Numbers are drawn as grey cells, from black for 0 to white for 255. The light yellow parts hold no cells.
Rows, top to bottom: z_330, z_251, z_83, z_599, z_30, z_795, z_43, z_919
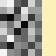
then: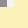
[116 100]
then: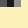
[128  71]
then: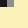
[128  71]

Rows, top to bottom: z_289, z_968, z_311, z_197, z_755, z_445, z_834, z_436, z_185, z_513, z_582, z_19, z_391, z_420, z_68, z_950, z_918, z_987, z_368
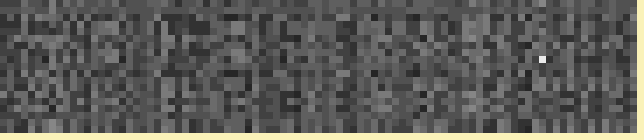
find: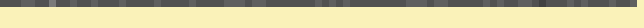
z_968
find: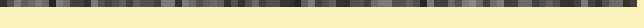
z_950
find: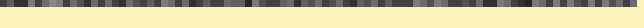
z_368
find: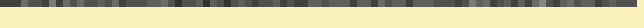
z_289
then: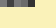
[95 50]
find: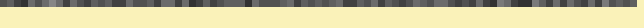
z_987

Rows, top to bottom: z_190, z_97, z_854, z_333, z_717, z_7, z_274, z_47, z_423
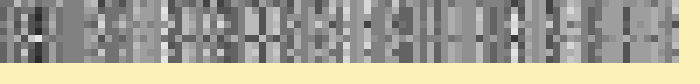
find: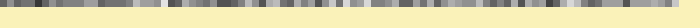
z_97
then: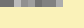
[99 99]
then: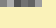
[129 173]
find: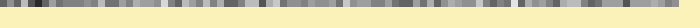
z_854
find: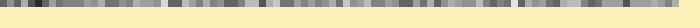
z_717
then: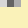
[144 158]

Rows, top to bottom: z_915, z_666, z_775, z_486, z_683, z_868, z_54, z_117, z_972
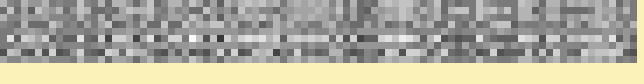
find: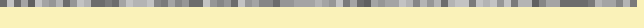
z_666
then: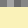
[122 164]
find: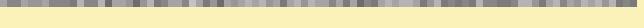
z_972
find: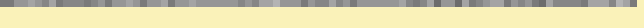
z_54

